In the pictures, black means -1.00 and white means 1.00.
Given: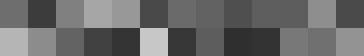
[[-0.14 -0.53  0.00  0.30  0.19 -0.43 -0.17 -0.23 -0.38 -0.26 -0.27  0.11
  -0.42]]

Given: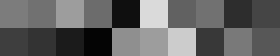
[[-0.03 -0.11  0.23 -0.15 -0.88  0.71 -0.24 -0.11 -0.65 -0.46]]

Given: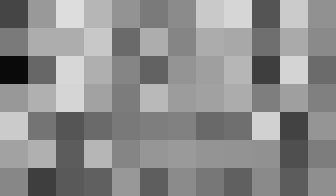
[[-0.46  0.20  0.73  0.43  0.15 -0.04  0.09  0.58  0.68 -0.34  0.59  0.14]
 [-0.92 -0.19  0.69  0.37  0.04 -0.23  0.16  0.25  0.43 -0.51  0.66 -0.16]
 [ 0.59 -0.09 -0.33 -0.17 -0.05 -0.01  0.01 -0.18 -0.13  0.64 -0.48  0.17]
 [ 0.06 -0.51 -0.30 -0.25  0.19 -0.26  0.09 -0.07 -0.25  0.08 -0.28  0.12]]

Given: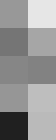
[[ 0.19  0.80]
 [ 0.05  0.02]
 [-0.75  0.46]]

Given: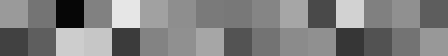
[[ 0.21 -0.09 -0.95  0.01  0.80  0.26  0.11 -0.04 -0.06  0.04  0.30 -0.43
   0.65  0.00  0.13 -0.27]]

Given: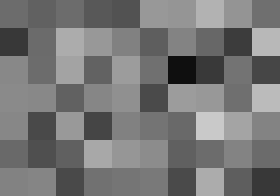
[[-0.15 -0.24 -0.15 -0.31 -0.36  0.19  0.17  0.40  0.16 -0.13]
 [ 0.07 -0.15  0.28 -0.23  0.22 -0.12 -0.88 -0.55 -0.10 -0.45]
 [ 0.06 -0.43  0.20 -0.46  0.01 -0.09 -0.18  0.58  0.29  0.03]
 [ 0.02  0.04 -0.43 -0.11 -0.08 -0.05 -0.42  0.35 -0.26 -0.56]]
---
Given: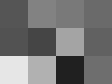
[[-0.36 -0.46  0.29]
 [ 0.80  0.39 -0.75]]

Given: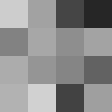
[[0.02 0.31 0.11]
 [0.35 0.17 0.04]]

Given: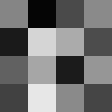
[[-0.80  0.67  0.34]
 [-0.24  0.30 -0.79]]

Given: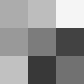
[[ 0.20 -0.03 -0.48]
 [ 0.51 -0.56 -0.11]]

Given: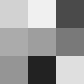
[[ 0.34  0.24 -0.05]
 [ 0.17 -0.73  0.75]]

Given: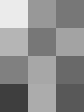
[[ 0.42 -0.07  0.28]
 [ 0.00  0.31 -0.18]]
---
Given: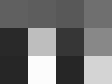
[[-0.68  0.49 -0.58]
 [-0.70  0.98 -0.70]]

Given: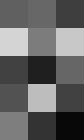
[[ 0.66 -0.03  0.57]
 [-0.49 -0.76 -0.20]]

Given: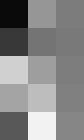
[[-0.56 -0.09 -0.05]
 [ 0.63  0.24 -0.02]]

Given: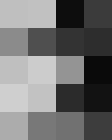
[[ 0.09 -0.38 -0.60]
 [ 0.50  0.60  0.16]]

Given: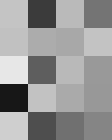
[[ 0.51  0.35  0.32]
 [ 0.81 -0.26  0.45]]

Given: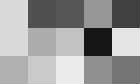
[[0.70 0.35 0.52]
 [0.38 0.58 0.84]]
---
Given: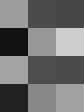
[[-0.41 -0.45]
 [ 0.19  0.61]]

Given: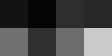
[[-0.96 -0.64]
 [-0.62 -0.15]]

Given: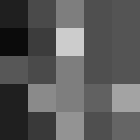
[[-0.42 -0.01]
 [-0.53  0.60]]

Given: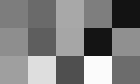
[[-0.17  0.32]
 [-0.26  0.30]]

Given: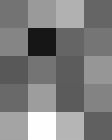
[[ 0.21  0.39]
 [-0.83 -0.21]]

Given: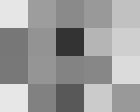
[[ 0.23  0.08]
 [ 0.15 -0.60]]
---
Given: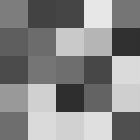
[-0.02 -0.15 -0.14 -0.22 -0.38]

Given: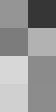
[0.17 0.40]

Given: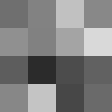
[-0.13  0.01 -0.40 -0.17]

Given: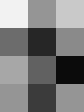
[ 0.90 -0.70 -0.91]

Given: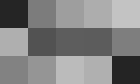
[-0.71 -0.36  0.47]

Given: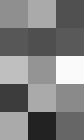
[ 0.12 -0.38  0.96]

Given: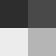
[-0.65  0.42]

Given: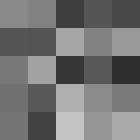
[ 0.08 -0.34 -0.57  0.09  0.32]

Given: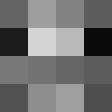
[-0.21  0.66 -0.20 -0.38]
